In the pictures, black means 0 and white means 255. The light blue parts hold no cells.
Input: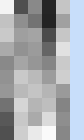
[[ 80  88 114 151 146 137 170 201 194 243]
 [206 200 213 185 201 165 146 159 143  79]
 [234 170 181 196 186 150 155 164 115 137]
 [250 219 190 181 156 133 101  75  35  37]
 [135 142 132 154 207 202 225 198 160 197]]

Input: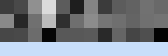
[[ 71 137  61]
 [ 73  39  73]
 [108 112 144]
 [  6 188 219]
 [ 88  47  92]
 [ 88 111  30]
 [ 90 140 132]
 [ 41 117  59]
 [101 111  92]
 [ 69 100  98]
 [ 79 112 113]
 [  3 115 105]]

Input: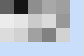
[[220 236  97]
 [210 229  21]
 [161 203 142]
 [129 218 168]
 [210 152 159]]

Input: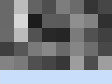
[[131  62 106 105 105]
 [122  87 187 215 188]
 [ 80 122  82  28  99]
 [ 69 136  40  92  78]
 [ 55 106  37  91 125]
 [157 134 123 143 107]
 [ 77 109  81 130  53]
 [158  72  64  48  70]]

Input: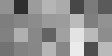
[[114 129 126 146]
 [130 176 134  46]
 [135 136 140 156]
 [181  99 154 181]
 [135 161 156 171]
 [235 227 187  71]
 [ 78 186 127 123]
 [186 141 146  90]]

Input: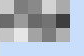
[[196 107 202]
 [230 155 125]
 [163 105 137]
 [125 115 211]
 [176  62 170]]

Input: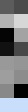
[[136 158 153  17   4 179  92]
 [  1 140 149  72 163 215  75]]

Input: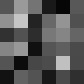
[[ 18  84 133  49 145  85]
 [ 97  12 152  82 197 154]
 [ 83  71  16  45  35 116]
 [ 24  76  85 120 104  25]
 [ 74 192  95 133 148   6]
 [ 47  73  74 101  80  88]]
